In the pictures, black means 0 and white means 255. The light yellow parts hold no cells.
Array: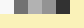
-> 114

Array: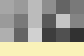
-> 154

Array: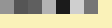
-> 85

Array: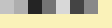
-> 174

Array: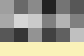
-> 105

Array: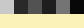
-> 41

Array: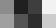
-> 32
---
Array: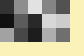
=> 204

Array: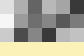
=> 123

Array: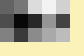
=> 67

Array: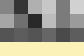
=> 155

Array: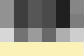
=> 125

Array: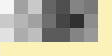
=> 141

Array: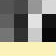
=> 20
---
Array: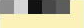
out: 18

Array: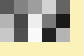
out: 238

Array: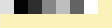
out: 134

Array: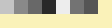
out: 41

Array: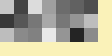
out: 168

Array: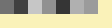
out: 145
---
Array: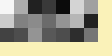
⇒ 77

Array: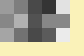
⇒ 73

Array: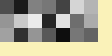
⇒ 14

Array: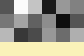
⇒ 152

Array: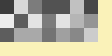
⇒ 160

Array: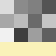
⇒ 62

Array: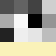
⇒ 238

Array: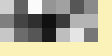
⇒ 190

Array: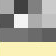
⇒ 117

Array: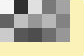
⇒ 77
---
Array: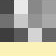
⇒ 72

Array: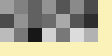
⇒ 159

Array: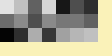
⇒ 226

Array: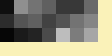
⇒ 15

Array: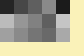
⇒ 37

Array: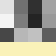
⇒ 225
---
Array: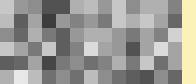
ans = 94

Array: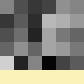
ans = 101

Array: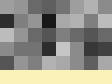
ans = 139

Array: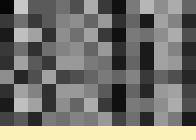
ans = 26

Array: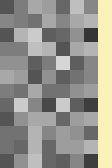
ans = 114

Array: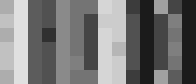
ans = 193
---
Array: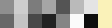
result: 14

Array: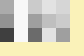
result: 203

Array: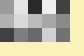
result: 137

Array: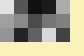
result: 128

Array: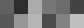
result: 191

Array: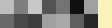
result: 39

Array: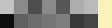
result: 68
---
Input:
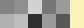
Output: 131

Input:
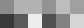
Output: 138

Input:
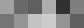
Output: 161

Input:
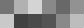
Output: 116

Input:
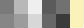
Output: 122

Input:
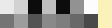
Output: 234

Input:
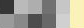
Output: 54

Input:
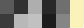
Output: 90
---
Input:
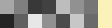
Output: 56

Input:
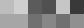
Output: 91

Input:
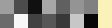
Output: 16

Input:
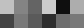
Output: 100

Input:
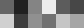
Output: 132

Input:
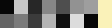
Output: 39
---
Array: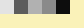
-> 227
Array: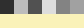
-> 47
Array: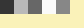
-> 53
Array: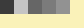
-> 59
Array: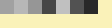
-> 161
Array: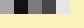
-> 168
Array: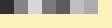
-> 47
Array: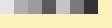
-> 229
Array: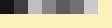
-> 21
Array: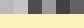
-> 186
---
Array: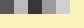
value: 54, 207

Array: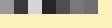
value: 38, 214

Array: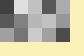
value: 183, 223

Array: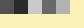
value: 201, 201

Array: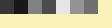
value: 76, 230

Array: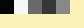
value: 106, 247
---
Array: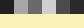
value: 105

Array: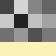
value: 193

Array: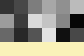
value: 196

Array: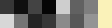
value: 148

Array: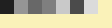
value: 149

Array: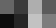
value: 125
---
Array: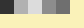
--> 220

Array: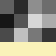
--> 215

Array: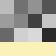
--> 217

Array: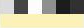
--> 252

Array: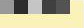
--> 197

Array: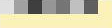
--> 224

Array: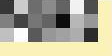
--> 252

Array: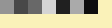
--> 212

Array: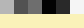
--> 245
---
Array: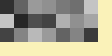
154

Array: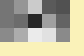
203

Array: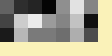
36

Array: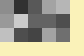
88

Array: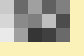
160

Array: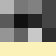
129

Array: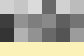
219

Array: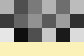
122

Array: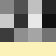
192

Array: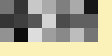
200
